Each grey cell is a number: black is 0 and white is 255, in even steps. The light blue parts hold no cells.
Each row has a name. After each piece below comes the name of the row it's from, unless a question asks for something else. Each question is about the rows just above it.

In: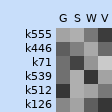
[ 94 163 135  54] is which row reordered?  k126
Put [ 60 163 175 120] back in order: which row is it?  k555
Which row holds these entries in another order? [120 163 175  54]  k512

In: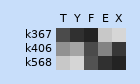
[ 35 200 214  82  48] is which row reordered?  k568
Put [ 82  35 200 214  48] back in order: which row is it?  k568

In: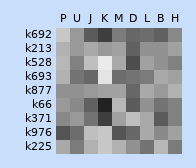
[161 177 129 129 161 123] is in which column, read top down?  H
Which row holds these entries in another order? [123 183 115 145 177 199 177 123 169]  k225
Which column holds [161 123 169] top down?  L
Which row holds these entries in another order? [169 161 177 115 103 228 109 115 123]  k693
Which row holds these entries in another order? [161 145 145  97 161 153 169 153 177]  k213

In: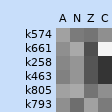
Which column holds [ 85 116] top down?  Z
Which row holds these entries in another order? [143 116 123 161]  k574
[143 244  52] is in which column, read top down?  C
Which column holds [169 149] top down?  N
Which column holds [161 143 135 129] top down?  A
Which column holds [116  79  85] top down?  Z
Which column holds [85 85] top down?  Z

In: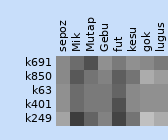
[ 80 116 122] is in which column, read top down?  Mutap
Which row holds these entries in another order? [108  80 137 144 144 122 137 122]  k691
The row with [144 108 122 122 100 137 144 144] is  k63
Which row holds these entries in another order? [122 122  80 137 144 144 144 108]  k401
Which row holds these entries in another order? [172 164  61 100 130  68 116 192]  k249

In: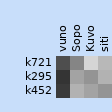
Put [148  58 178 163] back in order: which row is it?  k452
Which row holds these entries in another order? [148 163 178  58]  k452

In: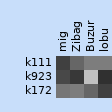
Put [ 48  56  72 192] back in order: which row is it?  k923
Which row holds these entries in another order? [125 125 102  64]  k111
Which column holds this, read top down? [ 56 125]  Zibag
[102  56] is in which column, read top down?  Zibag
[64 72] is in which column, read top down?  mig

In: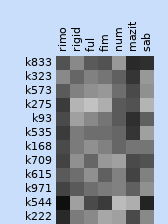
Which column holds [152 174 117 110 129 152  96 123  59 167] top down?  fim
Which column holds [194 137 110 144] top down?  ful
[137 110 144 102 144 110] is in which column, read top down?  ful
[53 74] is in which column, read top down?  mazit
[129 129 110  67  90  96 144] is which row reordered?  k615
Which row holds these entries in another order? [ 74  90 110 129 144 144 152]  k573
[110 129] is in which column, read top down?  fim

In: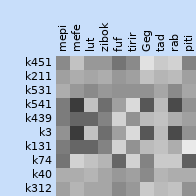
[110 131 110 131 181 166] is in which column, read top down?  zibok
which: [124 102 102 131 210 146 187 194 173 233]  k131
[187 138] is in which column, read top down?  rab
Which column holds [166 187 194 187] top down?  tad

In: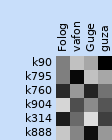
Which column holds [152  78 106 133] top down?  vafon
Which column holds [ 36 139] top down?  Guge
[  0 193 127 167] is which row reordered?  k90

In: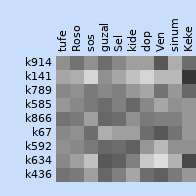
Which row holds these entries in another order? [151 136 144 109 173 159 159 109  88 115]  k67
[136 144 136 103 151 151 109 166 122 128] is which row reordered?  k585
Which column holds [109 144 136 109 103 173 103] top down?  guzal
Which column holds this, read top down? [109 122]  sos
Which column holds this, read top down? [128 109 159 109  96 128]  Sel
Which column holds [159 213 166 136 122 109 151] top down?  dop
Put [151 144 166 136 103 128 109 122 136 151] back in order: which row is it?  k585

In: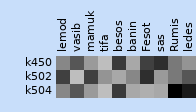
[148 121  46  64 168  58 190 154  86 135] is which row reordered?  k450
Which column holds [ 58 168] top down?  besos
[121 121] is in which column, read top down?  Rumis

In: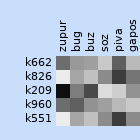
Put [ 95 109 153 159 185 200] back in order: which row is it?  k662
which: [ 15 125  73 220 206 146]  k209
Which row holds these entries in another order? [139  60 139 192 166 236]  k551
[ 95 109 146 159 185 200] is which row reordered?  k960
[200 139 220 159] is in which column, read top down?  soz

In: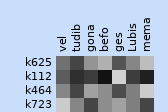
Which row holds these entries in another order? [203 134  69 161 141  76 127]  k464
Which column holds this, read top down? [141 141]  befo
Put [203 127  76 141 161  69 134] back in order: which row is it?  k464

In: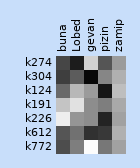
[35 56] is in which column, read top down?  pizin
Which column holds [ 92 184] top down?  Lobed
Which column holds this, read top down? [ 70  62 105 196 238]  buna
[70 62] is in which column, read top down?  buna

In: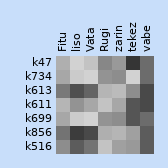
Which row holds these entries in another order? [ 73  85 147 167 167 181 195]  k611
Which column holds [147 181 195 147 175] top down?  Rugi

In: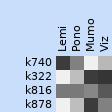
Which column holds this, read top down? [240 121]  Lemi
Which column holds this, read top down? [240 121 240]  Lemi
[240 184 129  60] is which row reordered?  k740
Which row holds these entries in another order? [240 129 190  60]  k878

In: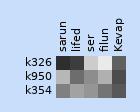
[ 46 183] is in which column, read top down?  sarun
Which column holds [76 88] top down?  Kevap

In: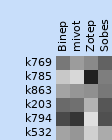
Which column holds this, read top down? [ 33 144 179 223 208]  Zotep
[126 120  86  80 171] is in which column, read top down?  Sobes
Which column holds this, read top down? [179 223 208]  Zotep
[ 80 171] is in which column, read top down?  Sobes

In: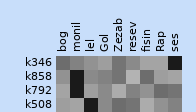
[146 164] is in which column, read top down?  bog
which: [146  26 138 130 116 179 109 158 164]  k858
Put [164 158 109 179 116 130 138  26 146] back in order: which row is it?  k858
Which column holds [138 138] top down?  Gol
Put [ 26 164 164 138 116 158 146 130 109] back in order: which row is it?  k346
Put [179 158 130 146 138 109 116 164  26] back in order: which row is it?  k858
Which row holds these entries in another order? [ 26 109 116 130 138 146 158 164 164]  k346

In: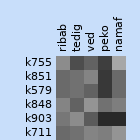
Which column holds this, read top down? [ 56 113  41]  peko
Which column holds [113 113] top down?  tedig
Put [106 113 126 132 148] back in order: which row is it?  k711
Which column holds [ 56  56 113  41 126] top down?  peko

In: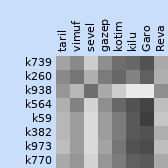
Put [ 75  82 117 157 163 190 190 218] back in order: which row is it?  k973
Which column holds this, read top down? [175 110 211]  sevel

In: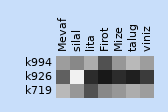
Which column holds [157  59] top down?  viniz
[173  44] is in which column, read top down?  lita
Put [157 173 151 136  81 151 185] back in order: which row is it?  k719
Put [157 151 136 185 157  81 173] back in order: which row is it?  k994

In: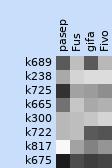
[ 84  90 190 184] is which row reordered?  k722
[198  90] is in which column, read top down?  gifa
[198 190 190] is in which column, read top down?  Fus

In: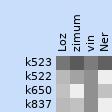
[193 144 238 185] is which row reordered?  k837
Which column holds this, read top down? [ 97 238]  Ner
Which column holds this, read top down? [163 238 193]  zimum
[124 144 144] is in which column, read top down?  vin

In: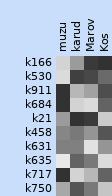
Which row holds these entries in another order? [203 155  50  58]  k21
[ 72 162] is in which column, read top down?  Marov

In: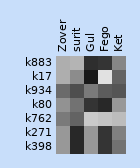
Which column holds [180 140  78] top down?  surit
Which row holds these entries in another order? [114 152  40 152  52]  k398

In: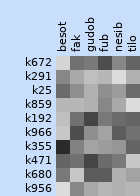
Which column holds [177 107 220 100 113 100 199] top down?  tilo
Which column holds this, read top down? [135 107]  besot
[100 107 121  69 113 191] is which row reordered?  k192
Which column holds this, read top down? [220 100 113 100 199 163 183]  tilo
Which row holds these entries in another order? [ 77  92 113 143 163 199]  k966
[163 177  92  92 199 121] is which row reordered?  k680
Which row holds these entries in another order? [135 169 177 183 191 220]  k291

